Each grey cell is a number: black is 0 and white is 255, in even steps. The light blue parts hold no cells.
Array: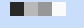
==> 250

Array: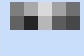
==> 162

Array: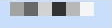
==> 51

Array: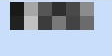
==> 47

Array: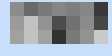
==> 134

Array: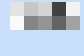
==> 65
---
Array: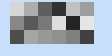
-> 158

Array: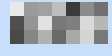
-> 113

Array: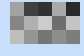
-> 42

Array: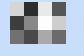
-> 86

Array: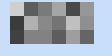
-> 151

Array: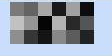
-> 13

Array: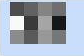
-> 111
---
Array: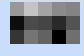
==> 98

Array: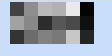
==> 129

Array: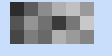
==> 105

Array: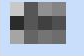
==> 116

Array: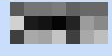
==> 163

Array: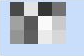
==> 235

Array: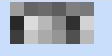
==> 170

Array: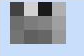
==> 102

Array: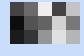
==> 149

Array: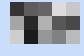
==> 150
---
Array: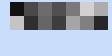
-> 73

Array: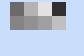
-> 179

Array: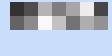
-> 78

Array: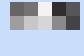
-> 115

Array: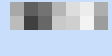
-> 95

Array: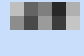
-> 100
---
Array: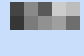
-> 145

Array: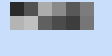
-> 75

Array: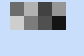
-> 124

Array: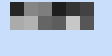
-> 93

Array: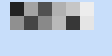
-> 185

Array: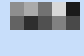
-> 80
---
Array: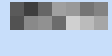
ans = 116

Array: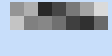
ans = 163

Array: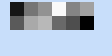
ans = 132

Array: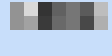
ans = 91

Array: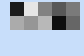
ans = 88

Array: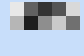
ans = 84

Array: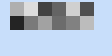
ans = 208
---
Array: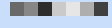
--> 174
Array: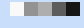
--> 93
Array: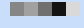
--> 19
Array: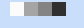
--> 132
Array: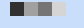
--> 117
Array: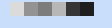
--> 54
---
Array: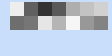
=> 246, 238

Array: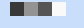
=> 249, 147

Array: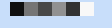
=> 248, 145

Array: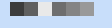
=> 233, 153

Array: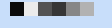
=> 235, 178

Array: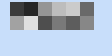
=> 223, 203

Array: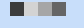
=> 211, 166

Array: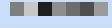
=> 199, 155

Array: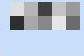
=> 230, 222

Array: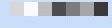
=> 250, 215
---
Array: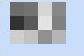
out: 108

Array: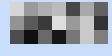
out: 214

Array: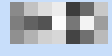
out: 138

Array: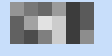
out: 149

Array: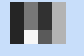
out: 37

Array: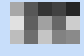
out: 168
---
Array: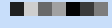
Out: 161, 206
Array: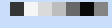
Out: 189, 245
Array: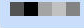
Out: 164, 193
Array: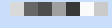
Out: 159, 250
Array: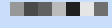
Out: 186, 229
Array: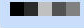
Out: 192, 192
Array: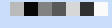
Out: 88, 250
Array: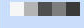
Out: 79, 246
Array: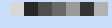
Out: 105, 216
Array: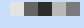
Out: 44, 227
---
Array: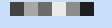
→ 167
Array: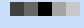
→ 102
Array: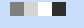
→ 212
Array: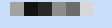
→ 18
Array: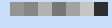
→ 135
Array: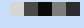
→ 73
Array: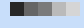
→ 101
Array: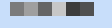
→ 159
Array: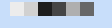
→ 209
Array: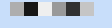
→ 22
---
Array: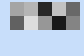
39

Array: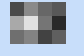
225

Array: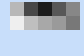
28

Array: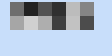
48

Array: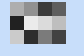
235

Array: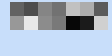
193

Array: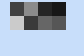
139
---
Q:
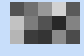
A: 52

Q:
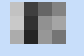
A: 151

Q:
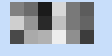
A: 177

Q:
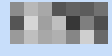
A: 168

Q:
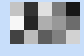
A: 93

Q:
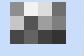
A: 64
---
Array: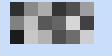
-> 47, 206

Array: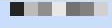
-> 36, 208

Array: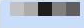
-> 194, 95

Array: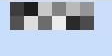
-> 61, 75

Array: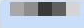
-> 168, 212

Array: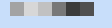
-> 163, 79
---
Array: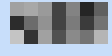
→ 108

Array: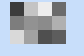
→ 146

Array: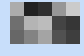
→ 180

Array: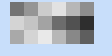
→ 196

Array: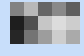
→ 80

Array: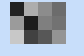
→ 28

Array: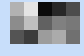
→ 191

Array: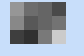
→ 88

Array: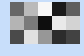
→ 122

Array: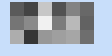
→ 138
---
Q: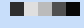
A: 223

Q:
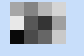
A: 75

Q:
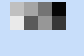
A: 90

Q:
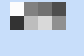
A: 189

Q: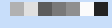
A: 224

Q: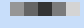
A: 101

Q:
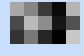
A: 120
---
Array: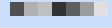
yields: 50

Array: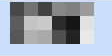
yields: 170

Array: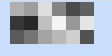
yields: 164

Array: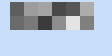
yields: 59

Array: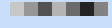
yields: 180

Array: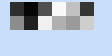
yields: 241

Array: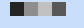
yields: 36

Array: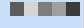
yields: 213

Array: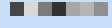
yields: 50
